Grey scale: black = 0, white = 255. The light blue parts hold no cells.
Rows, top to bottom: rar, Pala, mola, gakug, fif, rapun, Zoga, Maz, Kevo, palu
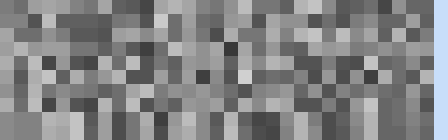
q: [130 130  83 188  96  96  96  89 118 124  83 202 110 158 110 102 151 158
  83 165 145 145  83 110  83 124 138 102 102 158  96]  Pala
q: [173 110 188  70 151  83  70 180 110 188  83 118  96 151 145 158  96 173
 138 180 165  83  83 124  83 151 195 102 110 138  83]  Maz

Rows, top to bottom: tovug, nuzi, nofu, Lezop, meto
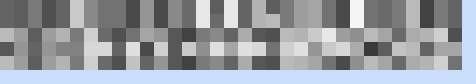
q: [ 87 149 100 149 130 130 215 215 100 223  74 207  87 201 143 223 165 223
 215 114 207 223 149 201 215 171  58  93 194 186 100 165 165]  Lezop
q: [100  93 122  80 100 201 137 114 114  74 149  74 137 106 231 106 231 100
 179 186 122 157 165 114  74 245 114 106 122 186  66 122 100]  nuzi

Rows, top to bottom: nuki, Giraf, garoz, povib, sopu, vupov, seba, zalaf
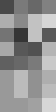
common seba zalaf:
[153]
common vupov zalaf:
[153]
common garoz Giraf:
[194]

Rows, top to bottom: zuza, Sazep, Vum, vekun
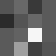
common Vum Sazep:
[90]
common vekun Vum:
[90]
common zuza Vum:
[90]
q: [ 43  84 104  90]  Sazep
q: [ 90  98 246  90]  Vum
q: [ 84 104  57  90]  zuza

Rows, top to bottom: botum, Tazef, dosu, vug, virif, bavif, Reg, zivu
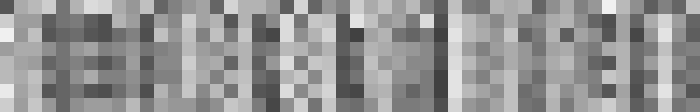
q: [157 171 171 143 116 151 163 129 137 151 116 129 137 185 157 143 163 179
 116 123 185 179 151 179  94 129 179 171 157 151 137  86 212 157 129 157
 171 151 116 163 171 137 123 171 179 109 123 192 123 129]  vug
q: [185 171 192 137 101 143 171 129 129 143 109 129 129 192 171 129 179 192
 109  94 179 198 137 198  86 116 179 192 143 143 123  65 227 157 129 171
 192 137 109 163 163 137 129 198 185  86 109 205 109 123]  bavif
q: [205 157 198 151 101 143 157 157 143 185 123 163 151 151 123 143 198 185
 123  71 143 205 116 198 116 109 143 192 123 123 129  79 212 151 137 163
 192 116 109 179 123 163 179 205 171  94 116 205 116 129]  zivu
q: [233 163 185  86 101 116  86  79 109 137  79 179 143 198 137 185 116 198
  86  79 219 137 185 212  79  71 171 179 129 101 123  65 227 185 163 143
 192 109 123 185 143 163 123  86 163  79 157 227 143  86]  Reg

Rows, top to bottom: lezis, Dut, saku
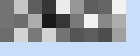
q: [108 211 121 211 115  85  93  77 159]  saku
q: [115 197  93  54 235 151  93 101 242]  lezis
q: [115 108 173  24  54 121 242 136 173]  Dut

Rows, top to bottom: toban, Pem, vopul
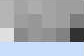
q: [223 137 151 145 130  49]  vopul
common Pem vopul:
[151]
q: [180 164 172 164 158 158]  toban

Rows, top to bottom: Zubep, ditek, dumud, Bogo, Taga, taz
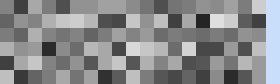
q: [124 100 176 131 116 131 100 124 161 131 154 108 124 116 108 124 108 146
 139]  dumud
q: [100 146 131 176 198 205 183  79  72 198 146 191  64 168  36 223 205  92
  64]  ditek
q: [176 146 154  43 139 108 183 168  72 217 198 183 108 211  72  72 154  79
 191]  Bogo

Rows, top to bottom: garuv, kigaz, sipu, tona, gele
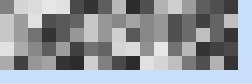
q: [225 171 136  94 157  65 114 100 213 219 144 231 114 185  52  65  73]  tona
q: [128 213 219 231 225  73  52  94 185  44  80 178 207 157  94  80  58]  garuv
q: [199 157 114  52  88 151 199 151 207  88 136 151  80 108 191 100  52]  sipu
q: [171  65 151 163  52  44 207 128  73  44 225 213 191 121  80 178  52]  gele

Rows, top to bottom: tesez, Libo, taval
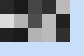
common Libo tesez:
[186]
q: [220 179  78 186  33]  Libo
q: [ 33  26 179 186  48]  taval
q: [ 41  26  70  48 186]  tesez

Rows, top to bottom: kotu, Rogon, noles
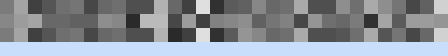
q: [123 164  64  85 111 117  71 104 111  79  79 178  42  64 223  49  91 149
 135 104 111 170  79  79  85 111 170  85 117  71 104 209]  noles
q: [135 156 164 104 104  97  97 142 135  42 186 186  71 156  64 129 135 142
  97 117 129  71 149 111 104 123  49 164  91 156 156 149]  Rogon

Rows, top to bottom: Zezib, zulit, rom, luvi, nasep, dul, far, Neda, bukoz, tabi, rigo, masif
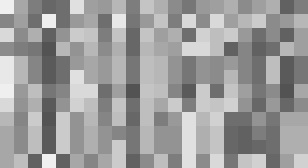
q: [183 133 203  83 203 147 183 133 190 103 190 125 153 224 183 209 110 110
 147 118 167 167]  bukoz
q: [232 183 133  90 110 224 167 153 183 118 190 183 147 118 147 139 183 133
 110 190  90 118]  dul

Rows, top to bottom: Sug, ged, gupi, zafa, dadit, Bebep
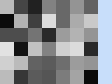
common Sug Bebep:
[187]
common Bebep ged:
[11]
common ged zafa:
[220]
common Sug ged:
[104]
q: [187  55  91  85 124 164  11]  Bebep
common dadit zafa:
[208]

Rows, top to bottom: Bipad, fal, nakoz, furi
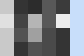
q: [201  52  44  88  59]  Bipad
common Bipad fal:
[88]
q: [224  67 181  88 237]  fal

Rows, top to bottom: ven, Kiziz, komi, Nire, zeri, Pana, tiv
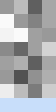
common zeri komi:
[160]
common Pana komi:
[153]
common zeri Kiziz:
[167]
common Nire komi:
[160]
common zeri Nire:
[160]
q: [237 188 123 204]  tiv
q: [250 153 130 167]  Kiziz

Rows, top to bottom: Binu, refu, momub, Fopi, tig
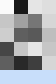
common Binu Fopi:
[229]
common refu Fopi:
[198]
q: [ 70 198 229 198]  Fopi
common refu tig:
[214]
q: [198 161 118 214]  refu
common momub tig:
[95]
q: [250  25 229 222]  Binu

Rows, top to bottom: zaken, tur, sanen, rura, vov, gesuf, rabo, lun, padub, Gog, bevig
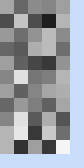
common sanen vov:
[147]
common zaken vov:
[159]
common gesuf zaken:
[133]
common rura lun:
[103]
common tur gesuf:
[181]
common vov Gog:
[56]

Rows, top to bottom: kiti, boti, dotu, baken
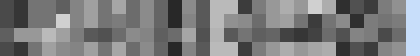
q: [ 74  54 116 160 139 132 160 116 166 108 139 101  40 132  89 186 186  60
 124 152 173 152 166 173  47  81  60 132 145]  baken
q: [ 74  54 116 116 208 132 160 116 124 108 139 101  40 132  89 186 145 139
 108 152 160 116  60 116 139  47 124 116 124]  boti

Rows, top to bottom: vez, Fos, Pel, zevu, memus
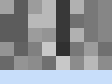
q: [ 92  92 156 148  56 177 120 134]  Pel
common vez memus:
[185]
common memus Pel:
[148]

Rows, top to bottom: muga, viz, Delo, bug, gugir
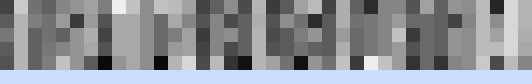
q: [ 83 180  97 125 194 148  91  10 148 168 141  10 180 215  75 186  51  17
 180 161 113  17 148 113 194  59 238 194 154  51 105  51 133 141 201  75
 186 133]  gugir
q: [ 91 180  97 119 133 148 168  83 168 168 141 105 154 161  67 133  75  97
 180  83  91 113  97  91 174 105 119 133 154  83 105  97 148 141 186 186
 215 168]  bug
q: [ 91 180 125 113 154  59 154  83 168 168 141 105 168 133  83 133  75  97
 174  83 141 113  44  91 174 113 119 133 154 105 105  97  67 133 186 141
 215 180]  viz
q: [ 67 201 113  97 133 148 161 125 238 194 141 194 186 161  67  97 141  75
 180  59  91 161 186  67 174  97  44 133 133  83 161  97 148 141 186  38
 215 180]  muga

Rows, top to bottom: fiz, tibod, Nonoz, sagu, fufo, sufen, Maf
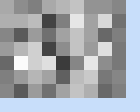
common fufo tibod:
[230]
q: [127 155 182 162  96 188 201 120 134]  sufen

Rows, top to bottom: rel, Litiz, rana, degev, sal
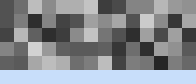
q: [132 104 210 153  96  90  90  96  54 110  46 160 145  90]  degev

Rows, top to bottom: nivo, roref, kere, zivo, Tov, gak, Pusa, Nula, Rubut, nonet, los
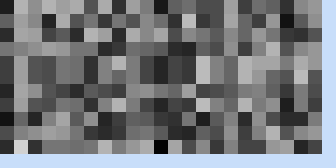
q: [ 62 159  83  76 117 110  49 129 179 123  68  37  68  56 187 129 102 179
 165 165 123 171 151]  Tov
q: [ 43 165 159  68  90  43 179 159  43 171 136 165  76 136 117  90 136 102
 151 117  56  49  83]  kere
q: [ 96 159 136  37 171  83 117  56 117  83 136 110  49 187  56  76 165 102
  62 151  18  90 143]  roref

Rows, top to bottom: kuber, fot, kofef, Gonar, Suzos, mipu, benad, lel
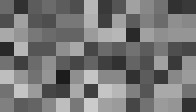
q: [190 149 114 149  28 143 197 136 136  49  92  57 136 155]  mipu
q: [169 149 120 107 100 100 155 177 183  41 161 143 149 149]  kofef
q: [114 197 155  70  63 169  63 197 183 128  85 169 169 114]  benad
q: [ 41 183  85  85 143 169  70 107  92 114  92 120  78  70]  Gonar
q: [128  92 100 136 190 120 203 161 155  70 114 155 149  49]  lel

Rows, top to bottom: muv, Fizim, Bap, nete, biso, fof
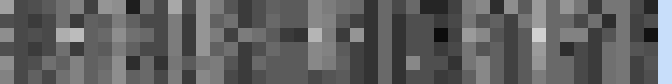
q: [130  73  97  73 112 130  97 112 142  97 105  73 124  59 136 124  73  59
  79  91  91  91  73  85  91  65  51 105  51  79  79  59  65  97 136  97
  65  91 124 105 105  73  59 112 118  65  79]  fof
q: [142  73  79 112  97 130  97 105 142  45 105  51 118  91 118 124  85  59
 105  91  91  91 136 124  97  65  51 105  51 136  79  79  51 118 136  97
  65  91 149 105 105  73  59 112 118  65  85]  biso

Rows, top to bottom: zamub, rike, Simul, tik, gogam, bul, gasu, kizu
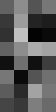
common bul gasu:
[119]
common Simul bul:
[10]

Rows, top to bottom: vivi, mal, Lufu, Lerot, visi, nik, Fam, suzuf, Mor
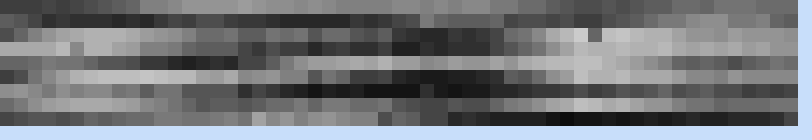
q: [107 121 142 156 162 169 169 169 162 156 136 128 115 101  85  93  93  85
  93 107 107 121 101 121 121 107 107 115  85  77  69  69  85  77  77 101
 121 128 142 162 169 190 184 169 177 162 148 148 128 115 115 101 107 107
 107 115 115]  suzuf
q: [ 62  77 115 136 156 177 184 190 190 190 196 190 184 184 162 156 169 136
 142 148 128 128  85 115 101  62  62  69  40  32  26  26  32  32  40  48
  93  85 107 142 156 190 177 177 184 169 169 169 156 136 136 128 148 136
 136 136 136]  nik

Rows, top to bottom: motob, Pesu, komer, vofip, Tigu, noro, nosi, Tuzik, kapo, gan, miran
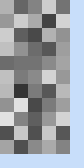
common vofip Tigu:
[108]
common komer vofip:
[146]
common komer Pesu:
[205]

